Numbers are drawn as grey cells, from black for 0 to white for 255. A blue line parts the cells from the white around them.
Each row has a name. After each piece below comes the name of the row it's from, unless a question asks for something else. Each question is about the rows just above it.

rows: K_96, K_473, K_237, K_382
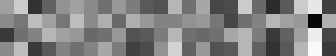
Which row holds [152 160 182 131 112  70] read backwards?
K_473
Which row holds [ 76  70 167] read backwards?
K_96
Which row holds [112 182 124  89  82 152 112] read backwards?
K_237
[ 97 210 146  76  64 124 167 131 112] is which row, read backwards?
K_382
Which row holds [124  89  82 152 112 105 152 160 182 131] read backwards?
K_237
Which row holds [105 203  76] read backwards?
K_96

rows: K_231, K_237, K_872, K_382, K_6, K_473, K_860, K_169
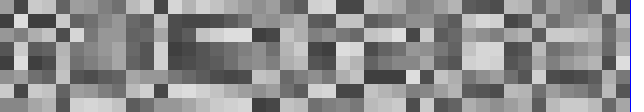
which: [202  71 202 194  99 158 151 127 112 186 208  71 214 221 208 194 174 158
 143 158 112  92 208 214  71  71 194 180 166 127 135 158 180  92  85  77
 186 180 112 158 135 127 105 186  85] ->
K_860
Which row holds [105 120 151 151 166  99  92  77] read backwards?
K_473
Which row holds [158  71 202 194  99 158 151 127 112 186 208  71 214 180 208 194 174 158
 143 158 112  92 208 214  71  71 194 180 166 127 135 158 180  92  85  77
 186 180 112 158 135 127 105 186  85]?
K_231
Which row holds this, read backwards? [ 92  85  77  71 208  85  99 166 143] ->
K_6
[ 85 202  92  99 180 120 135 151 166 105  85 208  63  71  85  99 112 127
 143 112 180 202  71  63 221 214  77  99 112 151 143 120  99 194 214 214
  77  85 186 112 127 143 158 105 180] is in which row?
K_382

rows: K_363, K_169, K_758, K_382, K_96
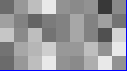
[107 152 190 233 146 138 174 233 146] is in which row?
K_96
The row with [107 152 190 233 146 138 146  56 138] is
K_363
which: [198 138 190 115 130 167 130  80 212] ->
K_758
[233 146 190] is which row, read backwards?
K_382
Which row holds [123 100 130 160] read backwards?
K_169

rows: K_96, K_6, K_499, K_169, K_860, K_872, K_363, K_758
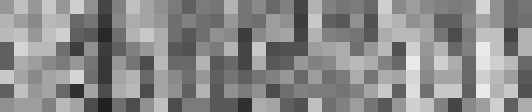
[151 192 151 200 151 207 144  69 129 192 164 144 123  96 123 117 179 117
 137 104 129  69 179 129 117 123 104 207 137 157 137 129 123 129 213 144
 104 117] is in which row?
K_96
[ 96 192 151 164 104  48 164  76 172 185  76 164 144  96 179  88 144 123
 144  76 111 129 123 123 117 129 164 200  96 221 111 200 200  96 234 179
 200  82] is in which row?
K_363

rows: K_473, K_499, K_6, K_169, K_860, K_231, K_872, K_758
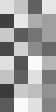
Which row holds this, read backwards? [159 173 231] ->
K_499
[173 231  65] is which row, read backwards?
K_499
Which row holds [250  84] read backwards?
K_860
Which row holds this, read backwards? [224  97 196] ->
K_231
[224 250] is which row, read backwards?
K_758
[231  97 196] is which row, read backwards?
K_473
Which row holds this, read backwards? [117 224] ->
K_231

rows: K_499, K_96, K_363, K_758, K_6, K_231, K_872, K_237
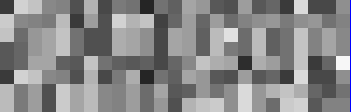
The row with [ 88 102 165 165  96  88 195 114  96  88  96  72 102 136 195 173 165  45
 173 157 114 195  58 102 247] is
K_6
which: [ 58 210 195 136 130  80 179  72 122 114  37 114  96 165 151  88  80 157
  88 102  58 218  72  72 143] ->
K_499

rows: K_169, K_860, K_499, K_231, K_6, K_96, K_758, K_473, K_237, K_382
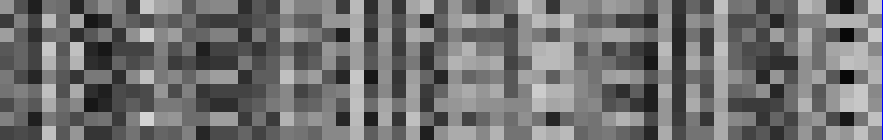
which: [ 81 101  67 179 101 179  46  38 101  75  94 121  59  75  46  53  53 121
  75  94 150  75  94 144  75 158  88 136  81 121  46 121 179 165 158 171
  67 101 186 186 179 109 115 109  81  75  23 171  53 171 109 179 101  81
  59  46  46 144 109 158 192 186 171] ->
K_6
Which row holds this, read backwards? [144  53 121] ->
K_499
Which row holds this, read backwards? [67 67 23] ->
K_231
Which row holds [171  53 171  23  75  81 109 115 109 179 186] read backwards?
K_6
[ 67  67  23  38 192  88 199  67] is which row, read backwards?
K_231
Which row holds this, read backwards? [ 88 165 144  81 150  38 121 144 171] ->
K_96

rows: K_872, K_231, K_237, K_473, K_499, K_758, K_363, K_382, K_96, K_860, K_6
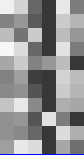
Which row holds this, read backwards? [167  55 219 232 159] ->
K_6
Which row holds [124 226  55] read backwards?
K_473
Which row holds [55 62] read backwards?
K_758
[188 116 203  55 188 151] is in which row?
K_237
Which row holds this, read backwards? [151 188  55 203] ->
K_237
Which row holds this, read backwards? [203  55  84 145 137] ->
K_363

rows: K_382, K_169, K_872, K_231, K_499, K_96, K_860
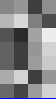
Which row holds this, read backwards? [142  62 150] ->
K_382
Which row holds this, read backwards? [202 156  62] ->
K_499
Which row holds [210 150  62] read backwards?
K_231
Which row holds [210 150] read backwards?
K_231
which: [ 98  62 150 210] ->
K_231

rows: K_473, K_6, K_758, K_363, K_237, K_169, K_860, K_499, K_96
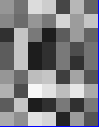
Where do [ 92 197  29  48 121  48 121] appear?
K_499
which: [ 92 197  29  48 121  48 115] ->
K_237
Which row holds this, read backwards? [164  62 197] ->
K_169
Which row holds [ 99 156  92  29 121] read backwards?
K_758
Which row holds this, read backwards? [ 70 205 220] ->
K_473

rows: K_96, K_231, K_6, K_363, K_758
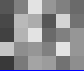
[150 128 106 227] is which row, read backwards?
K_6
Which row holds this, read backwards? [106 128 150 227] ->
K_96
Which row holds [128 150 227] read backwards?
K_96
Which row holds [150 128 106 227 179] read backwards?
K_6
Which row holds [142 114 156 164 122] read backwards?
K_758
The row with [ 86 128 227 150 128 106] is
K_96

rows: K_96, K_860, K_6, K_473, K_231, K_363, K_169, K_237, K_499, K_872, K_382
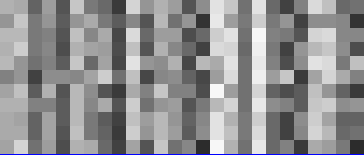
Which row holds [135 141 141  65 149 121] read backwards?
K_860
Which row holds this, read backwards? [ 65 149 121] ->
K_860
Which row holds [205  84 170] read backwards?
K_237

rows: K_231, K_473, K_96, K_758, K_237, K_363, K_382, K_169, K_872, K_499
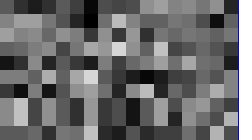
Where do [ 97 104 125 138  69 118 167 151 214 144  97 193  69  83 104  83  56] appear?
K_758
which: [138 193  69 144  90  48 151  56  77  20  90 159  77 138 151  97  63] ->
K_169
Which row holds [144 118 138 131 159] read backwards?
K_231
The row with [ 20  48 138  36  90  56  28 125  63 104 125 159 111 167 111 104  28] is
K_237

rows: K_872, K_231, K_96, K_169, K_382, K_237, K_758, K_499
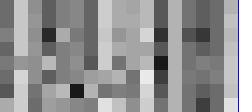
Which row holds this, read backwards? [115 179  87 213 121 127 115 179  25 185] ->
K_758
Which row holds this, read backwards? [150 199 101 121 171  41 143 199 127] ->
K_96
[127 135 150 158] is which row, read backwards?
K_499
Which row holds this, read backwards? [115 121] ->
K_237
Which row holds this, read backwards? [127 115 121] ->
K_237
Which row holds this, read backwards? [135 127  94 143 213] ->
K_237
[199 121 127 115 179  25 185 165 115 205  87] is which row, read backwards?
K_382

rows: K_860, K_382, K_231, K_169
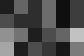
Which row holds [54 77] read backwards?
K_169
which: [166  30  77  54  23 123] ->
K_169
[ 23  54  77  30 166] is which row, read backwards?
K_169
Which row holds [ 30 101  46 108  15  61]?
K_860
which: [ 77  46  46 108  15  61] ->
K_382

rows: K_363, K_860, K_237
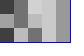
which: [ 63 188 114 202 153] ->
K_237
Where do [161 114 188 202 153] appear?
K_860

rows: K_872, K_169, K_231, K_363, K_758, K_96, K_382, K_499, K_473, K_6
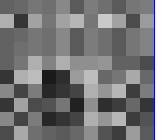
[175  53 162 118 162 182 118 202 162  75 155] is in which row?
K_169
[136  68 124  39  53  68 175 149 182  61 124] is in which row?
K_382
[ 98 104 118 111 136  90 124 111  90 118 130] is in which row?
K_231
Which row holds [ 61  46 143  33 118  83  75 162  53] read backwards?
K_499

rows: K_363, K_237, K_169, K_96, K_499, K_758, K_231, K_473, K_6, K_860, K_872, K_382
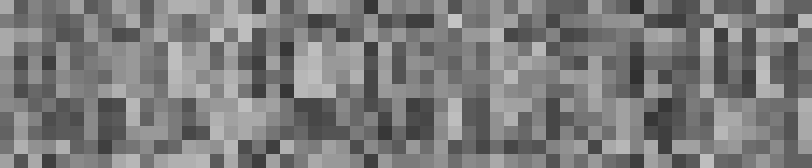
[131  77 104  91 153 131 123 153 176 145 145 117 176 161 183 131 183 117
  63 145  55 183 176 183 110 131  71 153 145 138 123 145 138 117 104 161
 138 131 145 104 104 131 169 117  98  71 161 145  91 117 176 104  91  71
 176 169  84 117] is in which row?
K_231
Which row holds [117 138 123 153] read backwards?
K_363
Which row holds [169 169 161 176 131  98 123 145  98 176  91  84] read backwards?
K_6

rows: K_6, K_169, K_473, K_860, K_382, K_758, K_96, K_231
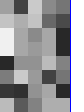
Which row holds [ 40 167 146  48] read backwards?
K_96
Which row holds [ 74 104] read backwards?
K_169
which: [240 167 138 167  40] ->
K_473
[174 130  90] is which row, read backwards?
K_231

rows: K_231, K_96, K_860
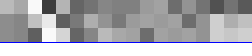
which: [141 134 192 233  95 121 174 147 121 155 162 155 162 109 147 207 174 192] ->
K_96
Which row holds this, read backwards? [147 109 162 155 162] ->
K_96
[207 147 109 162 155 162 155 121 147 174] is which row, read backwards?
K_96
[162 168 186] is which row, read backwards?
K_860

